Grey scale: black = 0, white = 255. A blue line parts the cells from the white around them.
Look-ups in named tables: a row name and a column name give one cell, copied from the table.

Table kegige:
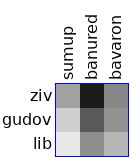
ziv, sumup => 161
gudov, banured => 89
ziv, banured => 27
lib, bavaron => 183
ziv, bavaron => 134
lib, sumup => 232
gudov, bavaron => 147
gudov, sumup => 207
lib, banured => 142

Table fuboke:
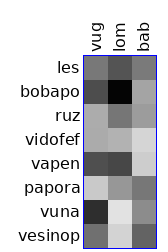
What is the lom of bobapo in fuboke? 4
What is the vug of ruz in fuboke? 172
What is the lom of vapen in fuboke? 71
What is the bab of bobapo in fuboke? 164
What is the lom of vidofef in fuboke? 178
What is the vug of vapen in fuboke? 79
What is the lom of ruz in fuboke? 118
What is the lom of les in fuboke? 84
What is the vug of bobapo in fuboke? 77
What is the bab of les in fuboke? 122
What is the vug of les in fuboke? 120
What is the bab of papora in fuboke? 119
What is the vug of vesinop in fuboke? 112
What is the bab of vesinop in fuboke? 99
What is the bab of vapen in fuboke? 205
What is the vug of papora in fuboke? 201
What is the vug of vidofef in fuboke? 171

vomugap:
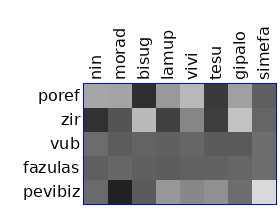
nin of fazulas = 95
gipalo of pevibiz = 109
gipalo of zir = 194
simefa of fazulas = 109
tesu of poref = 57
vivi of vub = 102
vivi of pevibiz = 136
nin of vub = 108
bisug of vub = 99
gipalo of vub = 90
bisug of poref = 47
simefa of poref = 95
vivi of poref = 184
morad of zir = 84
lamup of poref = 153
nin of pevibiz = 106
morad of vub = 93
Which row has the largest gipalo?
zir

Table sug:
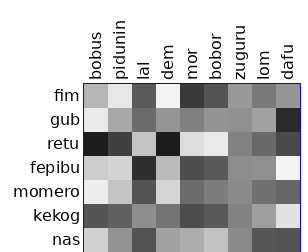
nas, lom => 87
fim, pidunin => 231
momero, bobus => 237
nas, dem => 162
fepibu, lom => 143
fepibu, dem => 187
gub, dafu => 42
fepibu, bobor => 89
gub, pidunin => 168
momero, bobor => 125
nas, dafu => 84
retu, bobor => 233
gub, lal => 107
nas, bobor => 193
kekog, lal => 142
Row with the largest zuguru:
fim

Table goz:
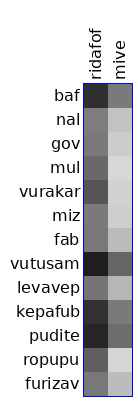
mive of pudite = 108
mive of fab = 187
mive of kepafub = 122
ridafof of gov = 121
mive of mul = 215
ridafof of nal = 125
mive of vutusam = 101
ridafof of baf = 48
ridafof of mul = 105
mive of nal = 194
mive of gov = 204
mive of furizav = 188
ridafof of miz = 122
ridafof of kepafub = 49

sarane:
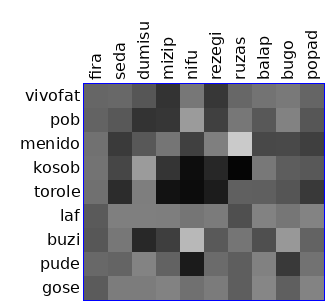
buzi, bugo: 152
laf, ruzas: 79
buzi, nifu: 184
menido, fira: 113
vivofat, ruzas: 103
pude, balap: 129
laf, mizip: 126
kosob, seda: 70
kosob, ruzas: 5
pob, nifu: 155

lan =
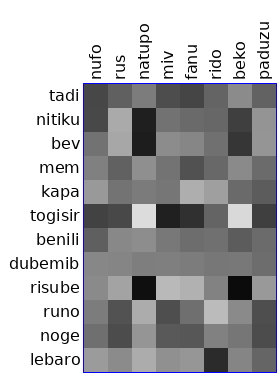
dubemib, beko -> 120
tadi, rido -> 100
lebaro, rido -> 43
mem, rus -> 97
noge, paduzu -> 76
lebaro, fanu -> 150
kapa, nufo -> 153
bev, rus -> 167
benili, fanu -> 109
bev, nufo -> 114
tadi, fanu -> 69
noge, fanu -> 87
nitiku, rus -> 170
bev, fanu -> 134
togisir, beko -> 217
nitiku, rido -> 103
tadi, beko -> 139
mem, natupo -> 143
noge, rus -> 76
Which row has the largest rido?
runo

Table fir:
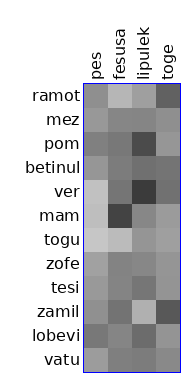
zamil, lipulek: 176
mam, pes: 190
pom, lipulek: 75
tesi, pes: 153
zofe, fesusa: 131
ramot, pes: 143
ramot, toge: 97
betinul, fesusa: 124
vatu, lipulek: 124
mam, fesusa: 67
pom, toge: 150
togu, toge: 159
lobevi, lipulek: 108

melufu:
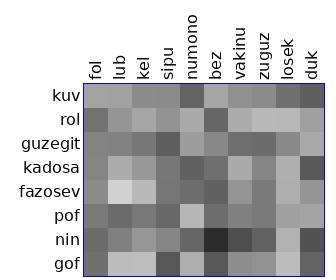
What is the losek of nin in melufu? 177
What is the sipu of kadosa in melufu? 119
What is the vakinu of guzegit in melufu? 111
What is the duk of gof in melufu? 99
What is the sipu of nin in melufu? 133
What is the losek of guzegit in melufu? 137
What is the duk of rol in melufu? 160
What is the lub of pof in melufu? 107
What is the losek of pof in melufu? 160

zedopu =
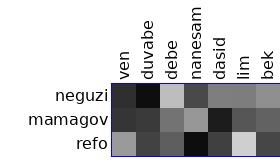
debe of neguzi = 189
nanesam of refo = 13
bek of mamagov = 98
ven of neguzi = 47
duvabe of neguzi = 14
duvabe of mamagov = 58
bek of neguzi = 143
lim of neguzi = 125

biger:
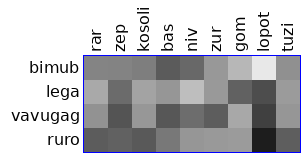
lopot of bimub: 232
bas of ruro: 120
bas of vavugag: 87
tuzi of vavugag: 150
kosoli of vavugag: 151
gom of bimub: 183
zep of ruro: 97
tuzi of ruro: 94
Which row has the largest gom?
bimub

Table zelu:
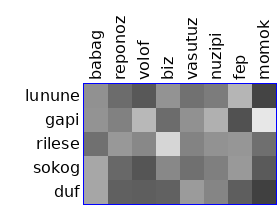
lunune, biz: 147
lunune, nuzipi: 124
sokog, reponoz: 104
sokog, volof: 85
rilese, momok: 111
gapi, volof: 184

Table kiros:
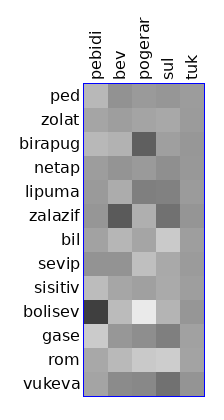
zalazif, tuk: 149
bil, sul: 202
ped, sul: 150
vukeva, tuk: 148
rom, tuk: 163
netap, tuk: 152
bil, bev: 182
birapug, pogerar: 95
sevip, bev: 147
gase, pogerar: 142
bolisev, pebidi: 63
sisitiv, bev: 166
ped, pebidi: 184
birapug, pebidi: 184
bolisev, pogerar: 234

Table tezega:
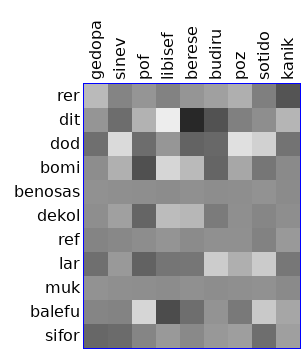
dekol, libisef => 188
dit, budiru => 82
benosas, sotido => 146
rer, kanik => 84
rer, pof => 149
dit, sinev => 109
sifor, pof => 133
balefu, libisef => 76

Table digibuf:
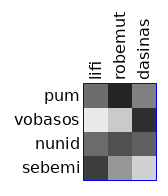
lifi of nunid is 107
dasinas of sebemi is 209
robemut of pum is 36
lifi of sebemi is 61
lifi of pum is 109
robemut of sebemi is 150
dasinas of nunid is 95
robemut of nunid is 80
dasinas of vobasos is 46
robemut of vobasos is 202
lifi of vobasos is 234
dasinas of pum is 128

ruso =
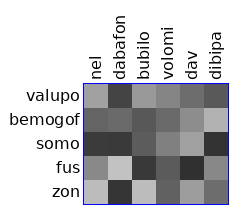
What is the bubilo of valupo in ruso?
153
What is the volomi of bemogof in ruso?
106
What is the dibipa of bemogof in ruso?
178
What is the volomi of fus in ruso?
91
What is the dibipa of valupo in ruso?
89
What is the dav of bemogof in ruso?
141
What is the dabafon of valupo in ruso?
68
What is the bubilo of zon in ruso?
188
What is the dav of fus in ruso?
48
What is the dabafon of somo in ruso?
58
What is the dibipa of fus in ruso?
136
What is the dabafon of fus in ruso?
194
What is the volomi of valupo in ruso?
133

